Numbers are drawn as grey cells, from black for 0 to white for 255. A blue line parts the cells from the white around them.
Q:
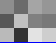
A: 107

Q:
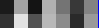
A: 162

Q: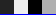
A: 238

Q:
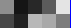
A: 21

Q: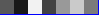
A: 24

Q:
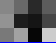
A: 105

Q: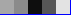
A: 139
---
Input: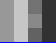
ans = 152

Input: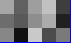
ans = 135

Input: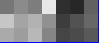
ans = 170

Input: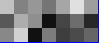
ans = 136

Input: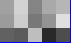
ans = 97

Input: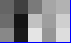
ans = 136

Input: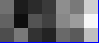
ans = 77

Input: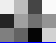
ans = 127
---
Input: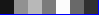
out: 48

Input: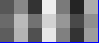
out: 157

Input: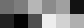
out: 175

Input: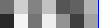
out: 162

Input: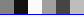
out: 189

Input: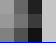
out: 198

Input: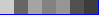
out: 60
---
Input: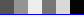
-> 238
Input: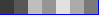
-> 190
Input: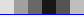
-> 104
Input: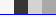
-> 211
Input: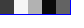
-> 178
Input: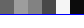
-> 130
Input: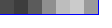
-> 91
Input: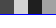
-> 31
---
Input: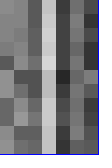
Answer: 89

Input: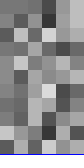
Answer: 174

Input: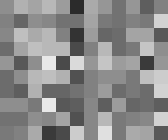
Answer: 88

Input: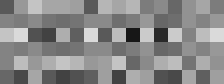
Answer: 159

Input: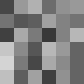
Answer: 100

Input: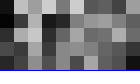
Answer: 17

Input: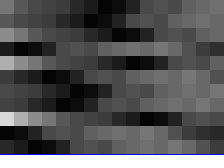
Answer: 60
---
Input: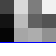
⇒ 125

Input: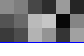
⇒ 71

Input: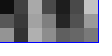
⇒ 169

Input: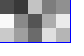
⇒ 195

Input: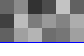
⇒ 50

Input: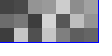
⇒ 148

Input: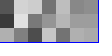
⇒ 205

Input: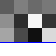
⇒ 106

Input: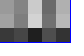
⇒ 203

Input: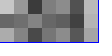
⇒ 59
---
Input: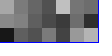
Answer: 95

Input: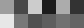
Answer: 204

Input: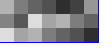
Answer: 221

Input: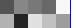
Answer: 120

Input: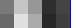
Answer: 151

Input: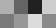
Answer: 33

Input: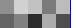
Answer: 194

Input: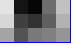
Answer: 49
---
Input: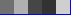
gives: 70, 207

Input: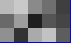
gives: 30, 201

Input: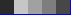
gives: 161, 198

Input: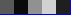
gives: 145, 209

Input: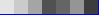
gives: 81, 228

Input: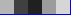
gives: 32, 214

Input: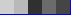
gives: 48, 207

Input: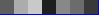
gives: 30, 201

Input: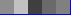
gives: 63, 193

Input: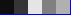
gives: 229, 229
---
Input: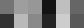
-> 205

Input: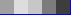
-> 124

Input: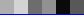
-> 10

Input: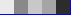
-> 165

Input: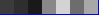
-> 109

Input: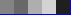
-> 211

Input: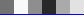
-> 170

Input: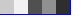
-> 144

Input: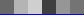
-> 150

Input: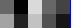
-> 81
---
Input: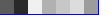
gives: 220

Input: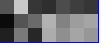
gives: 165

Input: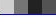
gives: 34

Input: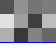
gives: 131

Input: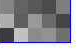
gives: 146

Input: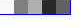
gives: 41
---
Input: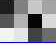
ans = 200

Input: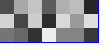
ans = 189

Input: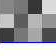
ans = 54

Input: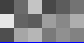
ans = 92

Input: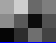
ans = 105

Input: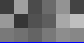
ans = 147
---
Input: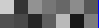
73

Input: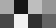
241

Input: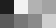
120

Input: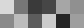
188

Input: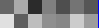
94

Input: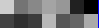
47

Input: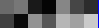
10
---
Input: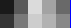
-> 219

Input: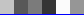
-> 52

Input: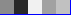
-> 241

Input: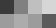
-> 128

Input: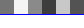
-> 61

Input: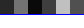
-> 62

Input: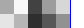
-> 66

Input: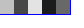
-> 227
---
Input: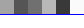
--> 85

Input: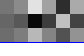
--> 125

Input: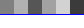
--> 177

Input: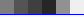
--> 84

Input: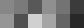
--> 80

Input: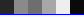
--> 138

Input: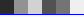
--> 146

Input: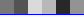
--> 83

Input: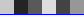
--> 36

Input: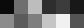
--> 91
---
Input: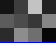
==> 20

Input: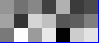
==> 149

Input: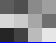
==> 93

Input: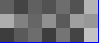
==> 96

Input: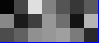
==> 4

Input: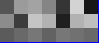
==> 85
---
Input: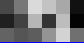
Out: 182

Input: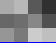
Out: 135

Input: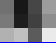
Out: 64

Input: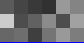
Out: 97

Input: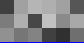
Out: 71

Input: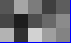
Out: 78
